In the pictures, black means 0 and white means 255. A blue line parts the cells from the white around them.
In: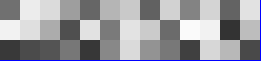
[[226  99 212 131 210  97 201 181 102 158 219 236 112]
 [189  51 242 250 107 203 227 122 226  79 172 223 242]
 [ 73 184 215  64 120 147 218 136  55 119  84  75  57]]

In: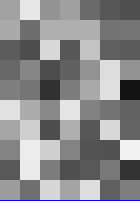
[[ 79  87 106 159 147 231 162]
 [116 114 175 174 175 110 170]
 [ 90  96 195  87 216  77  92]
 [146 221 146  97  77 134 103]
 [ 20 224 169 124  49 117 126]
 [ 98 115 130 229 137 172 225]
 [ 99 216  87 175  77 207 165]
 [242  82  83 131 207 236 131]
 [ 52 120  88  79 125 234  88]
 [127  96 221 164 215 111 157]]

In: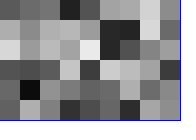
[[140 210 170 163  83  33 116 107  90]
 [106 216  36  40 156 183 176 139 174]
 [158 132  81  39 234 163 186 155 215]
 [ 60 163 188 204  61 197  91  77  83]
 [137 108 175 106  98 123 146  12 104]
 [142 166  45 102  77  50 128 175  97]]

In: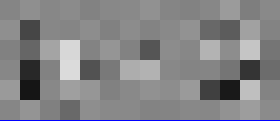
[[137 126 155 135 130 133 145 137 136 130 139 135 143 133]
 [131 161  92 104 146 137 131 140 129 141 133 135  70 143]
 [117 197 141 179 135 140  85 130 149 131 215 164 102 129]
 [108  52 117 133 132 136 178 173 121  82 219 130  40 135]
 [131 191  25  64 154 141 145 137 129 150 159 136  21 154]
 [139 157 146 135 136 132 131 137 137 142 105 128 148 134]]

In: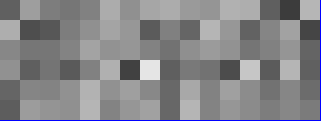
[[182  60  95 174 177 149 154 172 166 144 172 129 118 125 158  96]
 [ 69 162 133  98 151 181 101 128  91 151 164 144 125  87  78 174]
 [100 149 129 117 146 155 143 114 130 150 146 163 131 118 118 135]
 [ 96 181  91 198  76 114 121  95 229  65 176 129  90 116  95 145]
 [108 134 114 140 160 130 168 104 136 159 145 178 145 131 133 101]
 [123 135 125 139 150 131 181 103 161 150 131 181 144 148 156  93]]

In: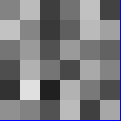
[[ 66 193 114  62 187 131]
 [161 186  95  57 133 194]
 [ 98 117 154  81 154 117]
 [131 169  72 117 177  78]
 [ 75 121 178  32 224  50]
 [167  64 187  82 130 144]]

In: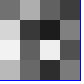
[[ 61  97 174 113]
 [128  28  56 214]
 [ 80 239  96 242]
 [123  45 104 185]]
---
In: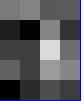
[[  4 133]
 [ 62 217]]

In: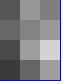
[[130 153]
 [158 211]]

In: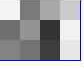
[[148  51]
 [115  61]]

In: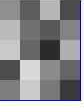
[[113  89]
 [101  44]]

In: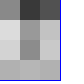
[[153 194]
 [140 201]]

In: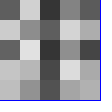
[[141  94]
 [225  53]]

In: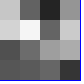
[[245 100]
 [108 158]]

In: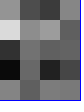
[[141 156]
 [114  96]]

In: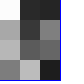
[[ 56 127]
 [ 91 102]]
